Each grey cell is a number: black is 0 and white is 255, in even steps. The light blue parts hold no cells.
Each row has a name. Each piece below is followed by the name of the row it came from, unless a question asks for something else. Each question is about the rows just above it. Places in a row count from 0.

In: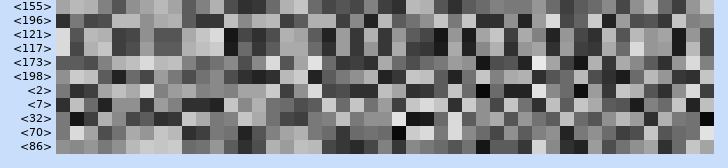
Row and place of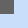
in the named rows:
<196>, 37
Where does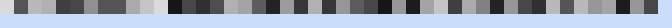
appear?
<121>
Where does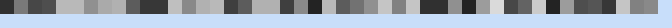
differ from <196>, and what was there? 28, [121]
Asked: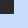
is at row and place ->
<86>, 21
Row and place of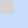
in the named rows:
<86>, 34
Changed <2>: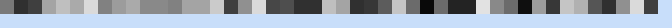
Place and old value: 10, [129]

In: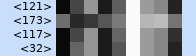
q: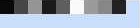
<121>
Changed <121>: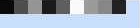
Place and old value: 1, [70]
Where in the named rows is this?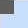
<121>, 4

